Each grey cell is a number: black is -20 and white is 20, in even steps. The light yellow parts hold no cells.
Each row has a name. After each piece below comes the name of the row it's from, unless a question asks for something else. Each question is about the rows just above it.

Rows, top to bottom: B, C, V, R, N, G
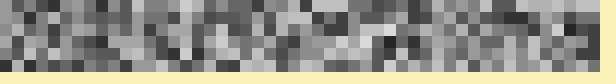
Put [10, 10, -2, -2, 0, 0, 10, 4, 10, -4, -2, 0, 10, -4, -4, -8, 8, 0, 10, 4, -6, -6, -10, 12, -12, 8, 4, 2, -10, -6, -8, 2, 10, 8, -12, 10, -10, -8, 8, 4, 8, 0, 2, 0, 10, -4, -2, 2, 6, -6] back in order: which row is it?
N
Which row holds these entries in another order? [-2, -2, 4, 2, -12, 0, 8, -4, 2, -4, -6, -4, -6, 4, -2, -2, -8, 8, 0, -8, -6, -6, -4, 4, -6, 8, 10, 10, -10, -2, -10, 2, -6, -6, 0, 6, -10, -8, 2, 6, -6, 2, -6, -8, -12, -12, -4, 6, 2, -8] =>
C
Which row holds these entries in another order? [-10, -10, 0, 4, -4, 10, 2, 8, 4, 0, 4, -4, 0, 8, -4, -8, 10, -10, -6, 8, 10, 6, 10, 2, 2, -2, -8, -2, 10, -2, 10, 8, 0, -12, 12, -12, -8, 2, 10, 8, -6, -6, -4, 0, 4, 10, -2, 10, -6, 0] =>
N
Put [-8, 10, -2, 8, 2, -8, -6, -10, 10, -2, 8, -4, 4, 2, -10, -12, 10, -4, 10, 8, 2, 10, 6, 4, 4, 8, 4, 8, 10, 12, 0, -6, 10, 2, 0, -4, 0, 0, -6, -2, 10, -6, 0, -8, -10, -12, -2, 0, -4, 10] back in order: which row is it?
N
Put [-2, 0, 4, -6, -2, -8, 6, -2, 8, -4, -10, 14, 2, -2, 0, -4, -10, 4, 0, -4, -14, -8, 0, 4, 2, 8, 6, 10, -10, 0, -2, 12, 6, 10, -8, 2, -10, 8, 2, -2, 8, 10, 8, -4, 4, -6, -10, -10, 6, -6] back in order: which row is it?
V

